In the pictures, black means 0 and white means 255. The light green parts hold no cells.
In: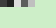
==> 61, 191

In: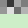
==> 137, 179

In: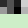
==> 43, 179

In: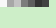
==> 248, 66

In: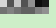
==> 213, 144

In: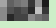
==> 164, 97

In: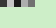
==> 54, 113

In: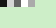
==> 20, 170

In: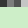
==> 52, 197
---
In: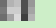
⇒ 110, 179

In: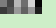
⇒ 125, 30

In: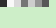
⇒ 45, 87

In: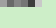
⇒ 160, 201

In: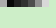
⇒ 172, 216

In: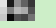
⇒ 226, 114

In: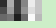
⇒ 45, 185
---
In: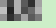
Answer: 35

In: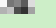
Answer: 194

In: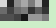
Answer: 66

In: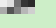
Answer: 84

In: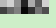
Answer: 103

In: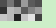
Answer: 185

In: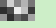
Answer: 74

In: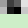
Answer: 24

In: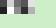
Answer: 255
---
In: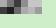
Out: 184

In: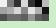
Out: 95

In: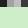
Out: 190

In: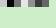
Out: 59

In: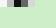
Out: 101

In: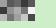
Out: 199
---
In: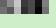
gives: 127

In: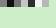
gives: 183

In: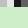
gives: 96

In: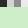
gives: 235

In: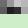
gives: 183

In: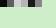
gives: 135

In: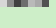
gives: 81
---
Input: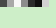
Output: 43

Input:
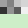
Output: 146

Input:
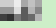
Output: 92

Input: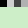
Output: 207

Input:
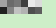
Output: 178

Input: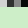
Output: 49

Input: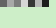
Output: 54
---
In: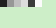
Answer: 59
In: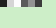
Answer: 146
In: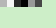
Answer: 153
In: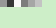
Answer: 166
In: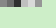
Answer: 217
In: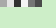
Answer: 117
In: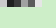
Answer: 91
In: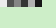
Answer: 177
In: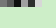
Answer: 46
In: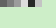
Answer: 39
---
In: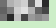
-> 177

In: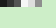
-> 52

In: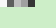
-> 94

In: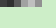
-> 48

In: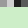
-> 208

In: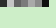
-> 197

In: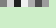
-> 215

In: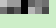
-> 155
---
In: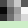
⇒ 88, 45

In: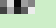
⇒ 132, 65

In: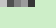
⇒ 54, 197

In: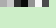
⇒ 75, 173

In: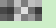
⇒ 180, 97

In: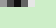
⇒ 230, 154
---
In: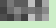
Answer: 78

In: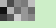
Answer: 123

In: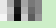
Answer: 120

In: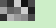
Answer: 18

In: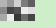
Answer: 125

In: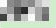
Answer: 195

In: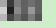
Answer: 111

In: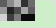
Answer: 49

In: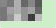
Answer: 134

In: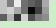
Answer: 79
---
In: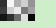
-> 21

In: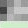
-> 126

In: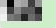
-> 241

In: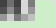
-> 152

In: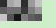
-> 196

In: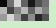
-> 154

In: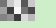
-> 131

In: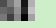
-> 120
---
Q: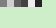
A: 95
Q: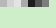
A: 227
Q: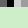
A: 209
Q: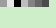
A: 2
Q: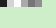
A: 252
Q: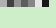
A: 148
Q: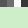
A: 251
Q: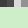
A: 218
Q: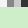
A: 202
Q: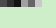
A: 19
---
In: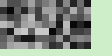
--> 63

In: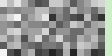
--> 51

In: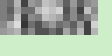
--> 67

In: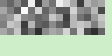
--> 47

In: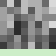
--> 118
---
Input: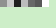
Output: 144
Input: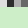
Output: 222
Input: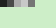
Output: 31
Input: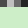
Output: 75
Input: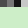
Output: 75
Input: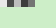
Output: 232
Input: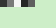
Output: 51
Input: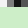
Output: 243
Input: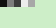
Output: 15
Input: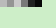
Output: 186
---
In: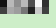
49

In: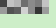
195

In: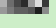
56

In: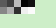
17

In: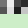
42

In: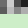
33
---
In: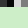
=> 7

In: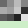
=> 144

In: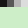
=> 88

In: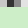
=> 51

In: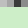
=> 165

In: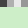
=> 175
